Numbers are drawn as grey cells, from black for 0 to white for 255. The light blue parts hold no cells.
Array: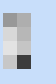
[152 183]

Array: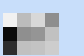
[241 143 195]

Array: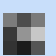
[124 148  85]

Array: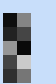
[14 69]

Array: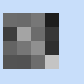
[108 164 144 196]

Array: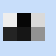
[237  22]

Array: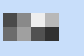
[ 74 160]

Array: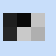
[ 31 201]
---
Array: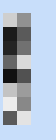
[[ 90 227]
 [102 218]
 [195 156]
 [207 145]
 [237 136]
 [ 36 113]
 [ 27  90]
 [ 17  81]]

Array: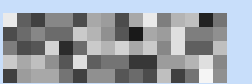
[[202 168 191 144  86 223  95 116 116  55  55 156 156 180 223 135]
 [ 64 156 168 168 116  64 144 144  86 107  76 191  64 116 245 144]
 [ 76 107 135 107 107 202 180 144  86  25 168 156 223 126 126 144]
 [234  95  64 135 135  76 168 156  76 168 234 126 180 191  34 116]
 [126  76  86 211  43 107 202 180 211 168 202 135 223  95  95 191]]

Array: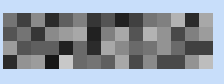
[[ 43 147 156  23 200 106 116  95 168  73 138  73  73 147 189]
 [ 84 116  54 138 156 168  33 128 168  84 179 147  73 128 156]
 [156  84  95  95  33 106  43 168 138 106 116 147 106  64  64]
 [116  64 138  43  95 128  54  84  33  64 116 128 179  43 168]]

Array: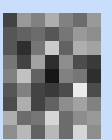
[[129 193  98  22 129 118  46]
 [141 184  98 184 108 214 141]
 [ 76 174  67  98 141 162 129]
 [ 67 153 129 174 129 108 153]
 [ 86 129  67  58  76 235  76]
 [174 108 118 214 108 141 153]
 [ 86  98 108  86 118 153 141]
 [118  67 162  46 141  76  58]
 [ 86  46 118 203  98 174 162]]

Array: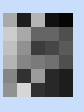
[[145 214  49  40  29]
 [204 168 101 101  79]
 [192 145  60  70  90]
 [180 133 122 112  79]
 [133  49 156  40  29]
 [168  29 180  17   5]]

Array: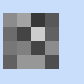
[[140 163  56  88]
 [ 97 151 151  78]
 [119 128  68 140]
 [108  68 205  97]]
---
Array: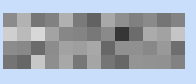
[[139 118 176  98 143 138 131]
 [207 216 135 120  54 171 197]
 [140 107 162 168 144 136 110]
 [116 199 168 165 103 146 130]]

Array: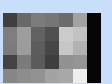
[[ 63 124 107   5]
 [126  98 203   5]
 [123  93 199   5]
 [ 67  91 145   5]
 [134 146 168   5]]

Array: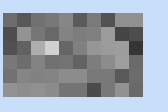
[[109 113 134 122 144]
 [ 77 118 131 128  69]
 [ 81 173 102 150 157]
 [120 131 115 125 158]
 [114 130 140 121  89]
 [146 145 116  75 146]]

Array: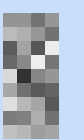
[[147 115]
 [187 151]
 [ 93  86]
 [104 238]
 [217 134]
 [167  89]
 [223 165]
 [124 174]
 [192 158]]

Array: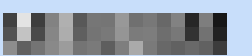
[[ 65  62 176 118 152 120 130 126]
 [ 82  74 173 116 149 125 120 114]
 [141 116 156 122 126 122  97  97]]

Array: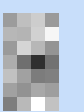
[[156 205]
 [183 209]
 [154 183]
 [173  47]
 [193 124]
 [161 168]
 [126 255]]

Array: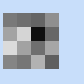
[[121 101]
 [163  15]
 [219 111]
 [133 178]]
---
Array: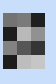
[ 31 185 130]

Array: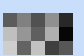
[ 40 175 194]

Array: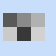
[177  56]

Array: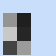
[ 31 200]

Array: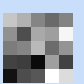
[131 158 185  61  18]

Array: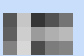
[116 175  76]

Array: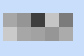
[123 150]

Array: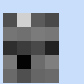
[ 73 123  60 121]
